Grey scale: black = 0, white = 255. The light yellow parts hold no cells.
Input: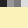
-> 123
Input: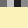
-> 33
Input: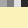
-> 224
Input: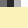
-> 182
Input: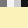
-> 204
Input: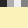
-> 239
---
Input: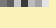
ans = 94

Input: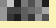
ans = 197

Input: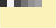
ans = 244

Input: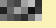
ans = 86

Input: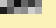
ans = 114

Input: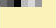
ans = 83

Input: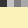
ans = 195

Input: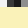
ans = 58

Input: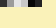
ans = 155
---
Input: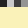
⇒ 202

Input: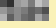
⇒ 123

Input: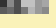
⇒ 194

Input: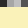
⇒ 166

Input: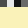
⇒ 232

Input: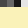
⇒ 103

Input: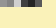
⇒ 63

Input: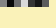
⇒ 53
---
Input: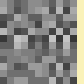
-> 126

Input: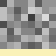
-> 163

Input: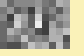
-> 79

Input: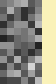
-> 73

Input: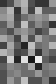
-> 151

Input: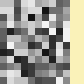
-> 218

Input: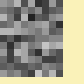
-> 121

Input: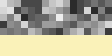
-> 115
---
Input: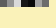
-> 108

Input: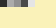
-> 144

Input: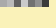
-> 144

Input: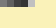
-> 96

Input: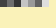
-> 110

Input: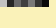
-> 63

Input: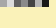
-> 138

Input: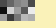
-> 131

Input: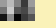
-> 115

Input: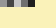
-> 111
